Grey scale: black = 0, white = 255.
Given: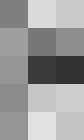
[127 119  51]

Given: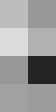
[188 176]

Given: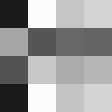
[ 27  85 172 212]

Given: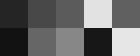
[ 37 102]

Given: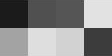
[ 27 222]

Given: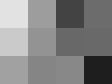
[226 147 136]

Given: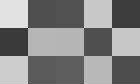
[225 182  94]

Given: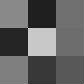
[137 200  87]

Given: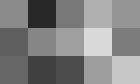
[139 134  76]
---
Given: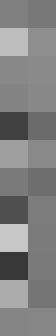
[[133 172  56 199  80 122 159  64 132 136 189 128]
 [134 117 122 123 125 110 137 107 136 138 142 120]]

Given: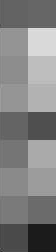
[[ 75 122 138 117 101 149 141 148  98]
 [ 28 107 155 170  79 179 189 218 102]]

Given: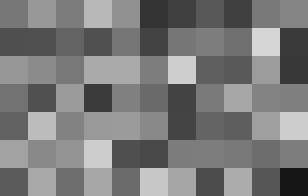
[[ 91 162  98 114 151  79 119]
 [169 137 188  80 139  80 152]
 [110 147 130 155 120  99 124]
 [167 205 153  59 170  80 184]
 [107  79 155 128 170 118 145]
 [199  72 137 106 125  67  52]
 [165 124  68  67 206 118  64]
 [ 75 125 100 122  95 125  88]
 [172 121  94 167  89 111  64]
 [ 86 109 159 131 156 214 121]
 [ 22 125 205 127  56  58 132]]

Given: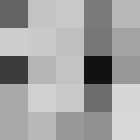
[[169 170  59 205 100]
 [185 208 182 202 195]
 [153 201 195 191 201]
 [145 109  18 119 123]
 [217 215 152 163 184]]

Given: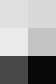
[[ 72 234 224]
 [  8 195 217]]

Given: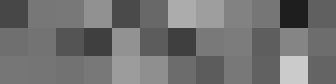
[[118 111  71]
 [117 115 119]
 [114  84 120]
 [120  63 145]
 [156 146  74]
 [143  92 104]
 [108  63 172]
 [ 92 121 158]
 [120 124 130]
 [ 97  94 118]
 [203 133  30]
 [100 109  96]]
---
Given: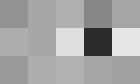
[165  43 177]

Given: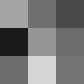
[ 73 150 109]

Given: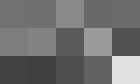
[107 155  78]

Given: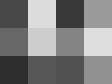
[155 131  87]

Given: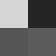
[37 85]

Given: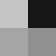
[ 23 165]

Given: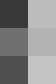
[188 112]

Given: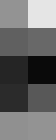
[229  96]
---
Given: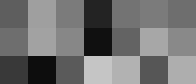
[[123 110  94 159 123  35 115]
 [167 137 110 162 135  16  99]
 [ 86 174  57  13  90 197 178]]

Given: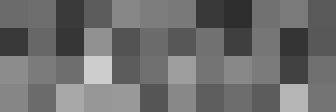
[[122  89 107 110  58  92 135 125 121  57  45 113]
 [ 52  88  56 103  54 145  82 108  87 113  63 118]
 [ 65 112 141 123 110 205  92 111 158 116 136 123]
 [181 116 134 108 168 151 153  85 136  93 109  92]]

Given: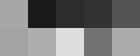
[[ 50  83 167  27  44]
 [114 171 163 174 221]]

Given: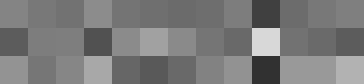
[[120 127 132 120 114 140 116 111 107 110 125  64 108]
 [106  92  92 125 126  81 139 161 138 117 105 216 114]
 [153 178 147 118 134 168 102  89 105 130 146  49 153]]

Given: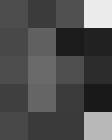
[[ 80 236  77  59]
 [ 27  33  72  97]
 [ 78  44  77 106]
 [ 59  25  63 101]
 [ 58 185  71  58]]

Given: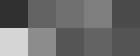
[[126  75  48  99 112]
 [ 99  84 213 140  85]]

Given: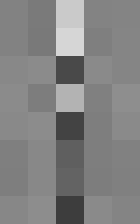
[[131 132 130 122 202]
 [127 133 130 121 214]
 [138 133 136 139  73]
 [128 142 139 125 179]
 [126 138 137 140  67]
 [126 129 127 136  95]
 [125 128 126 136  99]
 [138 132 135 141  61]]

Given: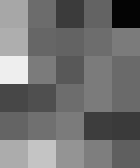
[[ 99   4 167 108  59]
 [109 123 174 102  99]
 [123 106 238 123  88]
 [123 106  71  79 109]
 [ 61  58 100 112 123]
 [126  95 172 196 148]]

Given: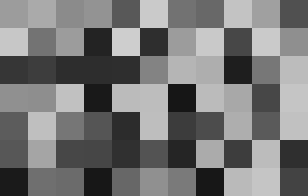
[[160  80 156 170 139 147  88 202 114 104 195]
 [202 143 199 115 156  35 206  46 156 201  71]
 [119 188  54  61  45  45  46 131 181 174  30]
 [ 71 197 144 142 193  25 187 189  22 187 168]
 [ 90 193  92 191 118  85  44 190  60  76 174]
 [188  47  87 165  71  70  48  83  37 171  61]
 [197  67  26 111 107  23 103 144 122  23 186]]
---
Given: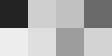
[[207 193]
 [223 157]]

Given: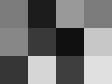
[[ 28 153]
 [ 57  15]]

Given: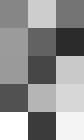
[[205 116]
 [ 98  42]]

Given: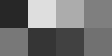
[[222 172]
 [ 53  65]]

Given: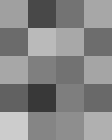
[[ 72 115]
 [186 168]]

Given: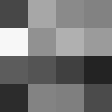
[[167 138]
 [145 176]]
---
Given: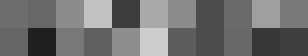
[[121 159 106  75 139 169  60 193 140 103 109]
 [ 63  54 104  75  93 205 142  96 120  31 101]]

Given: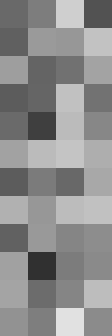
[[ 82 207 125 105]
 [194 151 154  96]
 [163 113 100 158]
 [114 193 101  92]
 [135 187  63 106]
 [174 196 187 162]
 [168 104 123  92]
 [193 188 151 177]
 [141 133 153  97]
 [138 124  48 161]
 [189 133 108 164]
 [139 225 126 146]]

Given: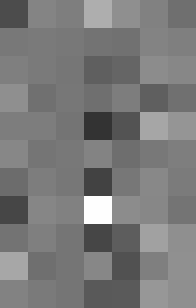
[[111 129 143 174 126 132  76]
 [127 131 113 115 120 122 120]
 [135 140 101  95 118 122 127]
 [112  95 125 111 119 112 143]
 [149 166  83  51 116 125 125]
 [126 120 110 131 120 117 135]
 [123 136 119  66 119 125 108]
 [116 135 140 254 129 134  70]
 [143 161  93  70 117 127 115]
 [144 127  81 135 117 111 167]
 [143 151  90  89 117 122 130]]

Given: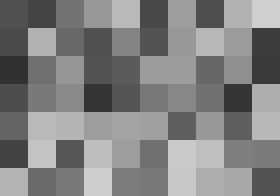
[[208 178  79 157  73 185 151 115  68  81]
 [ 60 155 183 151  83 132  80 104 177  74]
 [ 58 143 103 156 156  91  83 149 112  49]
 [174  53 113 135 120  85  52 137 121  77]
 [184  94 152  95 160 164 157 180 186 100]
 [123 127 191 202 112 157 190  86 195  67]
 [ 82 168 174 200 121 125 206 121 106 179]]

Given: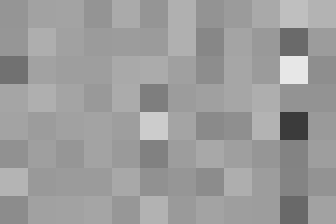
[[179 191 169 155 147 176 149 170 148 163 162 149]
 [156 106 153 164 135 176 155 156 155 161 174 150]
 [142 231 155 166 141 160 171 169 158 158 162 113]
 [147 147 174 166 160 156 126 171 153 164 175 165]
 [154  59 179 143 138 164 204 158 163 161 156 163]
 [158 131 150 159 168 157 129 154 163 150 159 145]
 [147 132 157 174 140 150 145 168 155 155 153 180]
 [162 105 157 158 163 154 178 151 165 162 161 140]]

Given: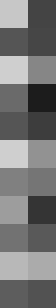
[[ 68 199]
 [ 70  85]
 [134 207]
 [ 28 106]
 [ 61  85]
 [146 207]
 [117 128]
 [ 52 157]
 [ 89 114]
 [171 184]
 [ 82  93]]
